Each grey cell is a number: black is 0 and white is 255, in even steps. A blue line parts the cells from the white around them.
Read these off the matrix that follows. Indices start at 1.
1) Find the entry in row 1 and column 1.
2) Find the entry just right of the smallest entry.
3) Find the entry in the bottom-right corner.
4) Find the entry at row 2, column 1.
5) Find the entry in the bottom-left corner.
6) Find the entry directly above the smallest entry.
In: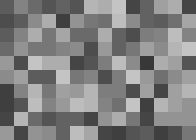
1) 92
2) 173
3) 119
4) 77
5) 153
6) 160

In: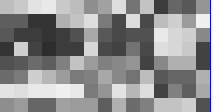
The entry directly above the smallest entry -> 52
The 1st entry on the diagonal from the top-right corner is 148
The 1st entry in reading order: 189
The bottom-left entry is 142
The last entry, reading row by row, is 81
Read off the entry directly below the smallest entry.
94
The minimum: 45
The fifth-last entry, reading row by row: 128
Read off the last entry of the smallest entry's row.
66
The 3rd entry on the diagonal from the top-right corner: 215
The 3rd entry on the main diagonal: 60
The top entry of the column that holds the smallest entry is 233
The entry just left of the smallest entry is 66
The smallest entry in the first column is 52
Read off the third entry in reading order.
227
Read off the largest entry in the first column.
227
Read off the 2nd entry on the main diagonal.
94
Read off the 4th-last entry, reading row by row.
195
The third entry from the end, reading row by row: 195
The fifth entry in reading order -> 201
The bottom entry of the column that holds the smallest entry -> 102
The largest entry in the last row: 207
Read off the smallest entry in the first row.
60

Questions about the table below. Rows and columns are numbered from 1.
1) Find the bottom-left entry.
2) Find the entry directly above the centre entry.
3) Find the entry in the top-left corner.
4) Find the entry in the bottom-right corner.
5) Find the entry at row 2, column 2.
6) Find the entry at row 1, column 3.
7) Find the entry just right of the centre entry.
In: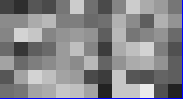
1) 112
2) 147
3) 66
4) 34
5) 139
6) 86
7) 60

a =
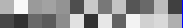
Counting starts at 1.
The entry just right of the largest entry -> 154
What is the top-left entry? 181
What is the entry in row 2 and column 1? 71
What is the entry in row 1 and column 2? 249
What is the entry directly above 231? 120
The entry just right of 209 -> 217
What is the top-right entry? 64
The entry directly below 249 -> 50

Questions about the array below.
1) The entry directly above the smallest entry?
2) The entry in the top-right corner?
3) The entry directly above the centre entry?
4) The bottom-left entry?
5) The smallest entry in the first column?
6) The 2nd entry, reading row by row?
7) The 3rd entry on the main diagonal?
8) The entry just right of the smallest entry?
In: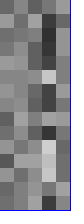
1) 60
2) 154
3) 104
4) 111
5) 88
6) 134
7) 127
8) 148

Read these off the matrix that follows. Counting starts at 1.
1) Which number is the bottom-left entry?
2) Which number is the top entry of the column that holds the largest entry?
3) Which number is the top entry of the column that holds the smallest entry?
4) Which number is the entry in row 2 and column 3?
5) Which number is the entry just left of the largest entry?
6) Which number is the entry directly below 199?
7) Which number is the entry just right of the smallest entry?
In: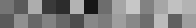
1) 90
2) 199
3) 22
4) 103
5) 166
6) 136
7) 109
